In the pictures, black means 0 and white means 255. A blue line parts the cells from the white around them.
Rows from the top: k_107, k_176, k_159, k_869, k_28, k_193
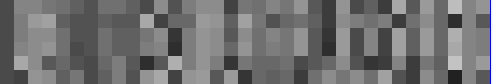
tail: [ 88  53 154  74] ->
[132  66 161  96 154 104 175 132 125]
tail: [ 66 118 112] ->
[132 118 148  88  60 148  74  96  60 168  88 154 104 189 132 148]
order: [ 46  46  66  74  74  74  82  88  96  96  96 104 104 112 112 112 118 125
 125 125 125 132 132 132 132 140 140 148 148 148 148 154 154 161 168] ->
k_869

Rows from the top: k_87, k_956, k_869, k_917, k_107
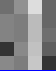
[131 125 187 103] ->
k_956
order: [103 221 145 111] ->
k_87
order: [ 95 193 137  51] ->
k_917
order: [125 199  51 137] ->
k_107
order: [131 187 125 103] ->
k_956
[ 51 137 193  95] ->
k_917

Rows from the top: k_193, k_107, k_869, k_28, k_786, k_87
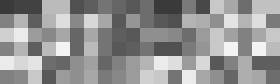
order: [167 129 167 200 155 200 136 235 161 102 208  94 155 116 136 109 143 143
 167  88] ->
k_869
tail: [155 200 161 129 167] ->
[200]
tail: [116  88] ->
[ 94 116  80  80 122 149 200 243 129 243 187]
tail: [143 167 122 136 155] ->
[208 200 116 235 167 143 102 174 167 109]
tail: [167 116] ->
[ 94  88 143 143 136 109 155 200 161 129 167 200]

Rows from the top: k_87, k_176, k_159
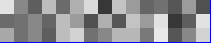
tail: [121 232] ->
[ 86 136 210]
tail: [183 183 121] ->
[232  86 136 210]
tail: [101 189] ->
[155  80 175  86 195 155 226  55  94 226]
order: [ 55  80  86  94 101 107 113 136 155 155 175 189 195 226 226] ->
k_176
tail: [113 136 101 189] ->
[155  80 175  86 195 155 226  55  94 226]

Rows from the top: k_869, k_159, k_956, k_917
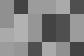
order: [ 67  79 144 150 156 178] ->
k_159
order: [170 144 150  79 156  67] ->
k_917

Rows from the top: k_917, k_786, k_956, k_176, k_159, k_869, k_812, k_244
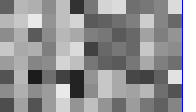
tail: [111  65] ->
[ 35 148 199 169  71  65  97 226]
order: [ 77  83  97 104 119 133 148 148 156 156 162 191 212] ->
k_244
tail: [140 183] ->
[169 127 119  90 104 162 127 148]
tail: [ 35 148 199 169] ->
[ 71  65  97 226]
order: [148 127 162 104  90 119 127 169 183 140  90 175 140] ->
k_956

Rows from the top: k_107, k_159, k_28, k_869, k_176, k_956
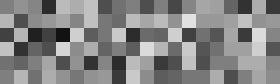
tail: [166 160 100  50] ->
[173  58]
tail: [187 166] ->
[187 146 225 152 152 160 193 146 152]
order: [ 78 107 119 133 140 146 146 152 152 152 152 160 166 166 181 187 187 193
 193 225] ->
k_159
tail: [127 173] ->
[173 133]
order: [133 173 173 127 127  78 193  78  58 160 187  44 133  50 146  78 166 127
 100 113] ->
k_176
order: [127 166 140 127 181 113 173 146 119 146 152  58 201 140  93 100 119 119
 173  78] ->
k_956

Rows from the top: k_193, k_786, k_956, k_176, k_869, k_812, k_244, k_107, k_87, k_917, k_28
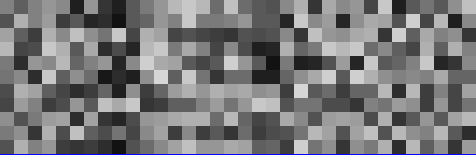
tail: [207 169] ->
[162  89  69  89 207 150  89  18 122  31  37  82 156  37 200  89 101 129
 200  37  53 137]
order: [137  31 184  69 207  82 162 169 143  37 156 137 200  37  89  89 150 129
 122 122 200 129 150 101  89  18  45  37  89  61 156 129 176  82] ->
k_786
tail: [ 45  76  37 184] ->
[200 122 169 129  69 137  76  31  37 176 101 122 200 184 200 108 137  95
  69 176  95 176 129]
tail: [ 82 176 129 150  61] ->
[ 53  61  45  18  82 108 137 162 192 150 150 169 162  95 101  61 207 116
 143  53 143 122 176  45 184  95 143  53 156]

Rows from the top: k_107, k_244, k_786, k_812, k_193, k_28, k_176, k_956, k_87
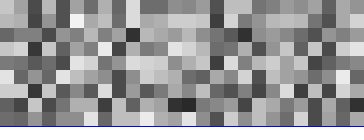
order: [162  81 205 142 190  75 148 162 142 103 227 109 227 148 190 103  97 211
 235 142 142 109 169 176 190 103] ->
k_87
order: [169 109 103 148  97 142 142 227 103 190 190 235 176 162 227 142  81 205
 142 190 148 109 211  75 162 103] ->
k_87
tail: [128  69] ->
[136 219  62 190  69 211 169]

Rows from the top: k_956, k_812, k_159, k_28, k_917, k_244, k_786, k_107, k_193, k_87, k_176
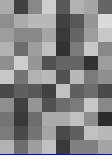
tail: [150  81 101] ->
[101  50 157]
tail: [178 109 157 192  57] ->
[128 128 165]
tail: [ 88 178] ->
[165 101]
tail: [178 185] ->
[ 81 185 122 142]

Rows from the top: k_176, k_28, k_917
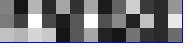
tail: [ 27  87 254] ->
[ 81 136  34 193  42 233]
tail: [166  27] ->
[100 207  58  42 150]
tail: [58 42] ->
[150]

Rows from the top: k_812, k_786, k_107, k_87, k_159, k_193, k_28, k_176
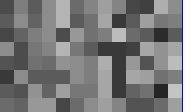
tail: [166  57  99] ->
[113  37 196]
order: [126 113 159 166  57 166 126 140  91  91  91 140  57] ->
k_193
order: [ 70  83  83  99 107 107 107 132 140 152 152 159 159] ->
k_176
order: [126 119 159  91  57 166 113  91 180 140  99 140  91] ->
k_786
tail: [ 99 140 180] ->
[ 91 113 166  57  91 159 119 126]
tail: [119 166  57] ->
[ 99 113  37 196]
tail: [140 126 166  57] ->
[166 159 113 126]

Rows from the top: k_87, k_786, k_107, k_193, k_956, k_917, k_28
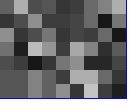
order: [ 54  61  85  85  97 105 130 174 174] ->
k_917
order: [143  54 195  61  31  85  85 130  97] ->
k_28
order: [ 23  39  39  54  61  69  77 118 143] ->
k_956
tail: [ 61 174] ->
[174 105  54]
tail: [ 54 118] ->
[143  39  39  69]
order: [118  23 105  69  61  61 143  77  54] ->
k_786
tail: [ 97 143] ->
[ 54 195  61  31]

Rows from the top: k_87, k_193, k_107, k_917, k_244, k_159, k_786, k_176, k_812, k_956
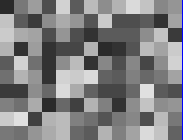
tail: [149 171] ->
[187 104  91 179 128 163 218 195  98]
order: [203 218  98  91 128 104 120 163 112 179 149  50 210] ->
k_159
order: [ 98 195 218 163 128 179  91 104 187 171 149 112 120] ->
k_956
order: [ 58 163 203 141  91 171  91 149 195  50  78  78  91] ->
k_107
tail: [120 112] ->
[149 171 187 104  91 179 128 163 218 195  98]
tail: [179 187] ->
[128 112  84 120 135  78 187 120]
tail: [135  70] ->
[141 210]

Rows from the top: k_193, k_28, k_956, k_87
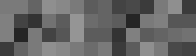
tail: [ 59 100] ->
[122 143 136 122 108 122  59  92 143 122  73  67]
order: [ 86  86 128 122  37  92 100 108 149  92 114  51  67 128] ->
k_28
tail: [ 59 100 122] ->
[143 136 122 108 122  59  92 143 122  73  67]
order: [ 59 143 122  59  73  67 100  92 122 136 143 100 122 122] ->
k_193
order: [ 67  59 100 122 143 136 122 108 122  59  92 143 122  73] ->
k_87
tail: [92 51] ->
[128  92 100 108 114]

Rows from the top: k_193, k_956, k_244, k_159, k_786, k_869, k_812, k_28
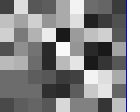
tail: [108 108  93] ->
[ 87  59  65 243 222 170]
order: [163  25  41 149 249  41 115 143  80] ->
k_159
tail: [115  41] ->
[249 149  41  25 163]
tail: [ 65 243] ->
[222 170]
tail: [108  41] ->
[186 229  25  53  87]
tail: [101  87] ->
[216 129 129  53 192]
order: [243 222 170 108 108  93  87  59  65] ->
k_869

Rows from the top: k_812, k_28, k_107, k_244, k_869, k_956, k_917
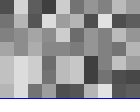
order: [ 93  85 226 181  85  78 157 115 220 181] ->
k_917
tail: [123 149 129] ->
[115 181]
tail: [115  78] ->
[71]
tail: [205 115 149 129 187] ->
[157]
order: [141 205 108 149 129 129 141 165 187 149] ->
k_107
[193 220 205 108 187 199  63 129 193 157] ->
k_869

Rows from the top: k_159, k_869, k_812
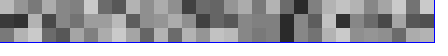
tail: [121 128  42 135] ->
[115 179 202 143 149 143 107 172 179]
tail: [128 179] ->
[194 179 135 165 202 115 202]
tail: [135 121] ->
[128  42 135 115 179 202 143 149 143 107 172 179]
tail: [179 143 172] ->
[143  65 107 101 149 172 121 179 107  42 128 179 194 179 135 165 202 115
 202]
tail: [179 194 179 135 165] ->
[202 115 202]
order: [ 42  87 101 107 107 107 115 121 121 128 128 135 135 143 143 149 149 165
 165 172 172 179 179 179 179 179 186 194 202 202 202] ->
k_812
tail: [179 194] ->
[179 135 165 202 115 202]

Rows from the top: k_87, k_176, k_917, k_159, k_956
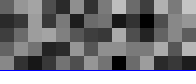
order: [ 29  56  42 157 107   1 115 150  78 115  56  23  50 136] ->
k_956
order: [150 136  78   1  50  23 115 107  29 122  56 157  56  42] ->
k_176
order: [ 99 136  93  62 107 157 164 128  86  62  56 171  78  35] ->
k_917
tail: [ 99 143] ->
[115  35  42 150  86 143 143 122 122 171  86 183]

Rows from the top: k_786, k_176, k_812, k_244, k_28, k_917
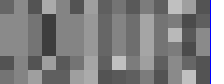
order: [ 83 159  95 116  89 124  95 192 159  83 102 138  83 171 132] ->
k_786
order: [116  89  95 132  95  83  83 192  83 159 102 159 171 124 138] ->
k_786

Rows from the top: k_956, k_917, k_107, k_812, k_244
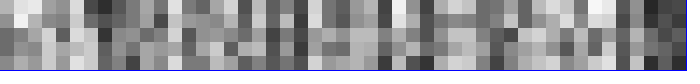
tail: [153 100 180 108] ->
[73 94]
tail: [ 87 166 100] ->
[203  87 153 116 100  73]
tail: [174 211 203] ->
[129  67 129 174 195 211 137 160 203 225  81 195  46  94  46]

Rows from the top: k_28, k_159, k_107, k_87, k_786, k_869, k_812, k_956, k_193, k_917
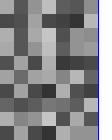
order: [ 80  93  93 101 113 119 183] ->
k_956
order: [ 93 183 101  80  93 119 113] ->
k_956
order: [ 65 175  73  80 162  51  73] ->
k_812
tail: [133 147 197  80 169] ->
[86]
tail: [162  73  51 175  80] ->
[65]
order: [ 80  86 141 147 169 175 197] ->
k_107
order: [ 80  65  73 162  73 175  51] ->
k_812

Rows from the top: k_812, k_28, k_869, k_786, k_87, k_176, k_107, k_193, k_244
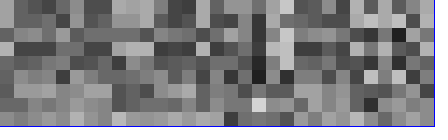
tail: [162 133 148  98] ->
[ 91  83 119 148  69]
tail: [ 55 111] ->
[ 32 140  48 126 126  77 133  69 191 126 191  62 126]

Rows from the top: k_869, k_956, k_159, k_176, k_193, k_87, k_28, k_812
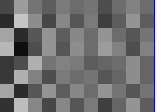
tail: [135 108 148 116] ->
[ 86 116]
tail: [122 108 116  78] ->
[108 129 108]
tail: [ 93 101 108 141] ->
[101]
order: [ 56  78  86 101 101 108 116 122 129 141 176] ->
k_87

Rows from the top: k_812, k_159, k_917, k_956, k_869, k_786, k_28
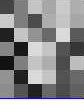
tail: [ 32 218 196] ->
[ 83 105]
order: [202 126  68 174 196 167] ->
k_812
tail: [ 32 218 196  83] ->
[105]
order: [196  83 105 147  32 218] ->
k_786
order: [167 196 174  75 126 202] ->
k_159
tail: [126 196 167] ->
[202 174]

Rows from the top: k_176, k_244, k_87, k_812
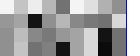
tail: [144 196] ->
[114 128  19 164 216  11 114]
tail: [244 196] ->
[237 183 114 244 223 177 144]
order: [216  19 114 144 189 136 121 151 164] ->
k_87
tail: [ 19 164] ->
[216  11 114]
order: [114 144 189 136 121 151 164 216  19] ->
k_87
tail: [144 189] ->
[136 121 151 164 216  19 114]

